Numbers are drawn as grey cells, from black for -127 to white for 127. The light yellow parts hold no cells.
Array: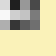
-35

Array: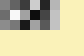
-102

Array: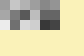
89

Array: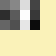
102

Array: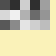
100

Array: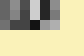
-59

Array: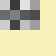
64

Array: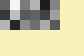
13
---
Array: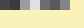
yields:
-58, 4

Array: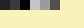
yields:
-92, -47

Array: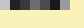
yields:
68, 26

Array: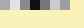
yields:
42, 30

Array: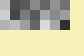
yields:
60, -80

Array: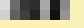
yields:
90, 20

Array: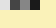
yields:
98, -101
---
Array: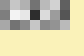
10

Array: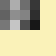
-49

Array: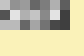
-24

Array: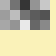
105

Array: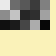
-57

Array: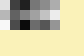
-116

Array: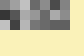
54
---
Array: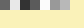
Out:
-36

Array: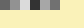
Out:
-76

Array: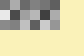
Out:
1

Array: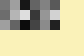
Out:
-27

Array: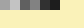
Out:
2

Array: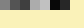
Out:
44
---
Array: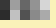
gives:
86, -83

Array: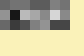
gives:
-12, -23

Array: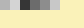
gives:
72, 53

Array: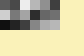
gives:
-64, -111

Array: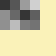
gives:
80, 16

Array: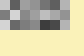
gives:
52, 84

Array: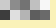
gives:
119, -66

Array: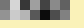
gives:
-30, 19

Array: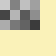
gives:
32, 44
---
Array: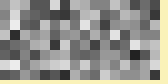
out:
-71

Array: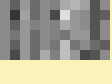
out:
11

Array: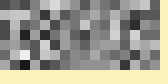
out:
18

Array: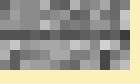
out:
60

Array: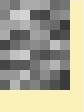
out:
-68

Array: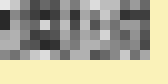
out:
39

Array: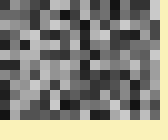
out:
-23

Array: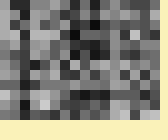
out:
64
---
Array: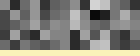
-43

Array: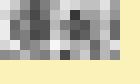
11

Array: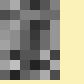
-51

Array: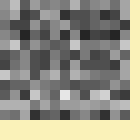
-36

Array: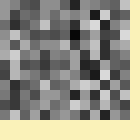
-18
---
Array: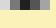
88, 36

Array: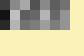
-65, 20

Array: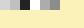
85, 12

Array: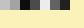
66, -94

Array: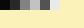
-119, 106

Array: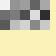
113, 73
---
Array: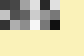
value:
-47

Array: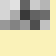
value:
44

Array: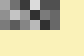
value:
68

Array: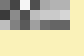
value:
11

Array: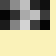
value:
-80

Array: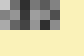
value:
21

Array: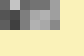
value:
-54

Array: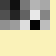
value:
-91

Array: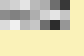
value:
1
